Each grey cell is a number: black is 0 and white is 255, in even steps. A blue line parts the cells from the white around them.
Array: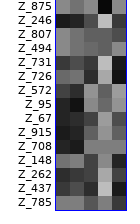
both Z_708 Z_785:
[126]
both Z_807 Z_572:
[96]
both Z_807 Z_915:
[96]

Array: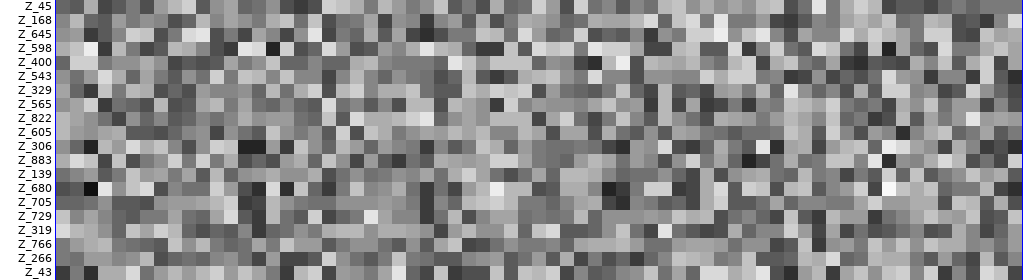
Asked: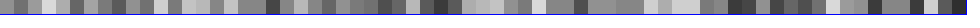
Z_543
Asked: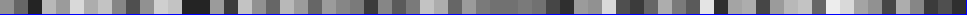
Z_306
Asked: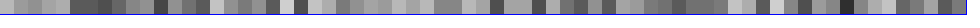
Z_605
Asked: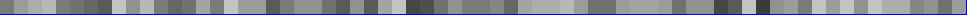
Z_766
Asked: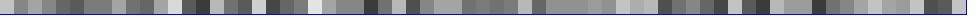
Z_729
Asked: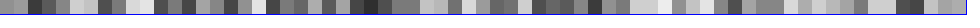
Z_645

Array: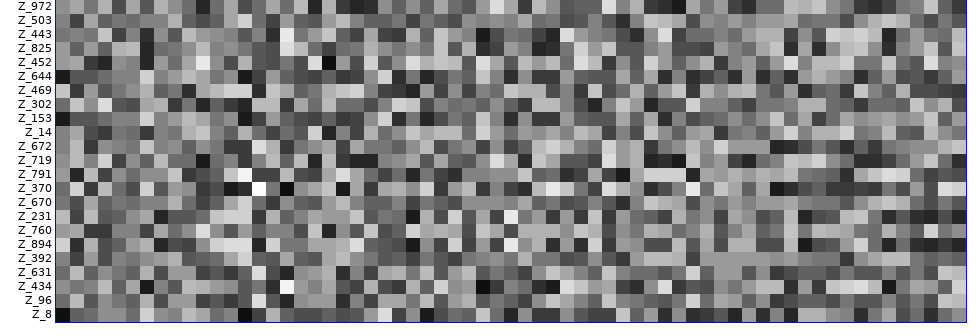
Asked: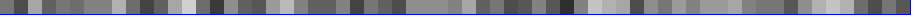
Z_670
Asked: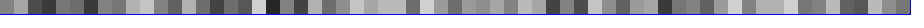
Z_14
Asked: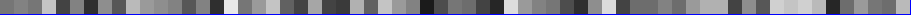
Z_443
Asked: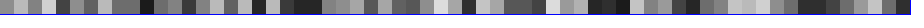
Z_719

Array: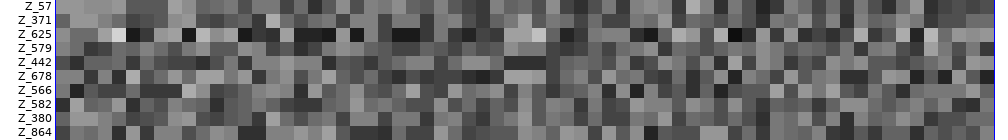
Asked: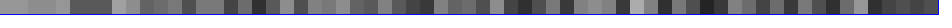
Z_57
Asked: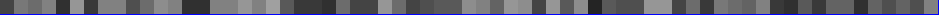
Z_864
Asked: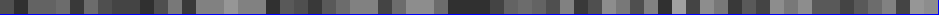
Z_442
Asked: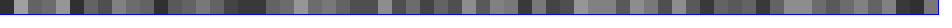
Z_582

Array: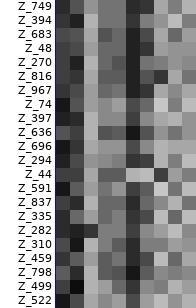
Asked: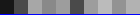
Z_522
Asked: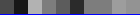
Z_310
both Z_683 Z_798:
[83]
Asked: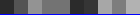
Z_749

